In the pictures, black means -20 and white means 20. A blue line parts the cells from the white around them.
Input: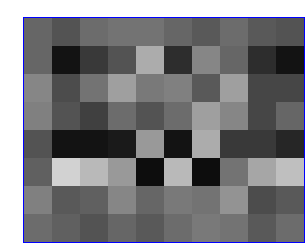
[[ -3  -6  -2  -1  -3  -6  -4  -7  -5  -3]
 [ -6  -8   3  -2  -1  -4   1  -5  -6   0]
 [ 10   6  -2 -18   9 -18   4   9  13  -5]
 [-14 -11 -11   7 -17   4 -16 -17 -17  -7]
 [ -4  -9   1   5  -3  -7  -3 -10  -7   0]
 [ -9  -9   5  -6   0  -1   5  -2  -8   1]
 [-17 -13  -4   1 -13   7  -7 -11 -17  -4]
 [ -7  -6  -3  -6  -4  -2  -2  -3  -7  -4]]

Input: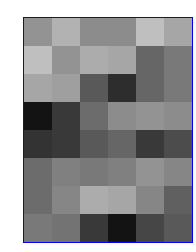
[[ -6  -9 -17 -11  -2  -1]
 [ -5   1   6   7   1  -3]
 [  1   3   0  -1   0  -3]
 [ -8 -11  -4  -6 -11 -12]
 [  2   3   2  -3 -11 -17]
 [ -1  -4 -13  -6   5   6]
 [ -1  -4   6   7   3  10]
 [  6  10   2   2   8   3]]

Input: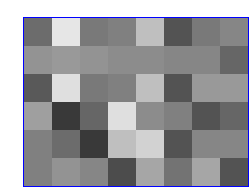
[[ -7   6  -2   6  -8   1   3   0]
 [  1   1  -7  13  10 -11  -3   0]
 [ -4  -7   0   2  15  -4 -11   5]
 [  4   4  -7  10   0  -1  15  -6]
 [ -4   1   1   2   2   3   4   3]
 [  1  -1  -7  10   0  -1  16  -3]]

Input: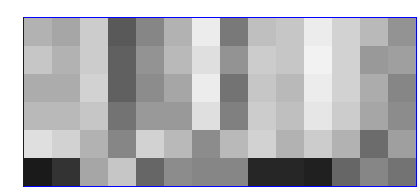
[[ -2   1  -4 -15 -14 -14   1   1   2  -4  11   6 -12 -16]
 [  5  -3   8  12   8  13   9   2   9  13   1   8  13  15]
 [  2   6  12  16  10  12   0  15   4   4  -2  11   9   9]
 [  1   7  13  17   9  11  -2  17   6   2  -5  13   7   7]
 [  5   4  13  18  11  12   3  15   9   3  -5  12   8  11]
 [  3   9  13  17  11  10  -1  17   8   1  -6  12   6   8]]

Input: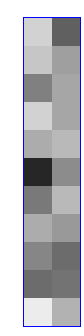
[[  8  17]
 [ -2  -3]
 [ -3   1]
 [  4   7]
 [  9  -1]
 [  2 -14]
 [  9   7]
 [  6  13]
 [  6   0]
 [  5  11]
 [ -5  13]]

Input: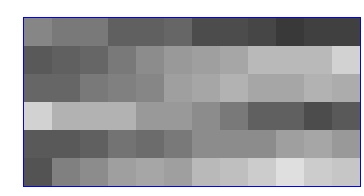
[[ 11  12  15  12  10   9   5   6   5   2   0  -7]
 [  4   6   5   2   2   2  -1  -3  -2  -5  -6  -6]
 [ -6  -8  -5  -5  -1   2   4   4   8   8   8  13]
 [  7   8   6   6   8   6   5   1   0  -1  -4  -4]
 [ 13   9   9   9   6   5   4   2  -1  -4  -5  -6]
 [-10 -10 -11  -9  -8  -8  -4  -5  -5  -1  -1   1]]

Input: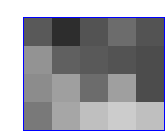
[[ 10  12  10   6  -1]
 [ -8   5  -3   5   2]
 [ -8  -7  -6  -5   3]
 [ -7  -3  -7 -13  -6]]
